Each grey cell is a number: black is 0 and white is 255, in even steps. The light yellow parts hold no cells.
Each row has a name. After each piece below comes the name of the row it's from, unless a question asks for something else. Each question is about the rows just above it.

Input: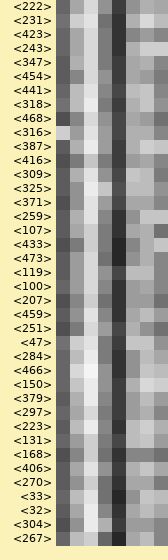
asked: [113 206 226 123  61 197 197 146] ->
<47>
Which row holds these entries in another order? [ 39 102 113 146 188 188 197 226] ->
<33>

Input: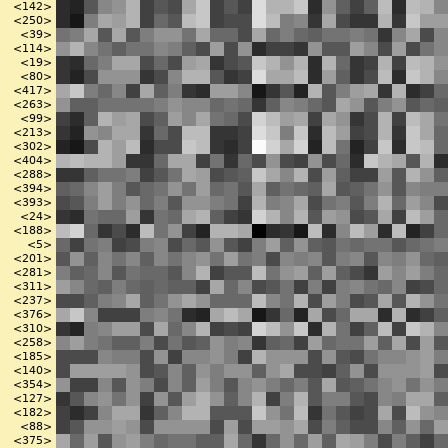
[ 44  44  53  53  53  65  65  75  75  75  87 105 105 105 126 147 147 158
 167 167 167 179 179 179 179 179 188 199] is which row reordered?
<19>
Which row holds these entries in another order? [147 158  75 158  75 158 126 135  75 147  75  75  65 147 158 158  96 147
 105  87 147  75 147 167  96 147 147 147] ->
<88>
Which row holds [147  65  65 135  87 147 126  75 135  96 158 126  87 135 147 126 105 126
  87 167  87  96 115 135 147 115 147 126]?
<354>
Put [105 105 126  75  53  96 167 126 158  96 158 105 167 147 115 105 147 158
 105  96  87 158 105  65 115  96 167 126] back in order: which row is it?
<375>
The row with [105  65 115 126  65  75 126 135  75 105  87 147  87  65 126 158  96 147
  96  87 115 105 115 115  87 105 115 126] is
<5>
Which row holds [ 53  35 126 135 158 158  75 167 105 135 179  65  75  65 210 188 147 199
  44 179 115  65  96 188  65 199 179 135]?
<310>

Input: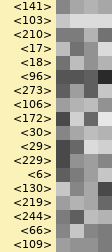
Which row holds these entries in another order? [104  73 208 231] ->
<172>
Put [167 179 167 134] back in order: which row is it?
<141>
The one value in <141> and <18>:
[179]
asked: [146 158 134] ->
<229>

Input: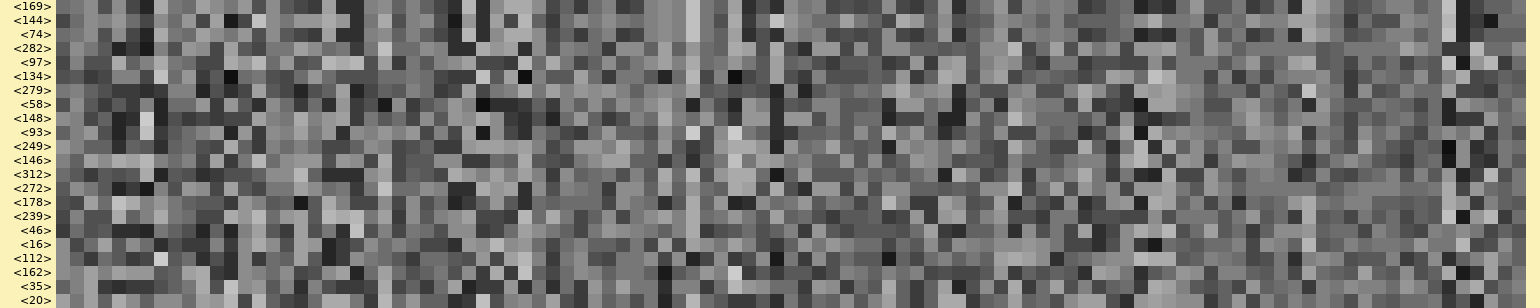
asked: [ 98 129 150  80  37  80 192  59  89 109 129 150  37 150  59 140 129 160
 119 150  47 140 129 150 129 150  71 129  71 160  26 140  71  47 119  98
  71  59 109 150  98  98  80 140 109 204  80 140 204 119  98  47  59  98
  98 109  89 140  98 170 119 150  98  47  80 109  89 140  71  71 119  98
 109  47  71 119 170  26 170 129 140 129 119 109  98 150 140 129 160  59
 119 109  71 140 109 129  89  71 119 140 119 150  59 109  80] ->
<93>
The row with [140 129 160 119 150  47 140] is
<93>
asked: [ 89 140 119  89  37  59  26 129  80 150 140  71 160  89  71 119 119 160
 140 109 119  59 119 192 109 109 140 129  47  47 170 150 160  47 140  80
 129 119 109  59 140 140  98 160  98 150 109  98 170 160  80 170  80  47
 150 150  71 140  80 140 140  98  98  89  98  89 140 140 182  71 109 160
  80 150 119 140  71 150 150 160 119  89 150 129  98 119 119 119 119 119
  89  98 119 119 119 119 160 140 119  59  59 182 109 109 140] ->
<282>

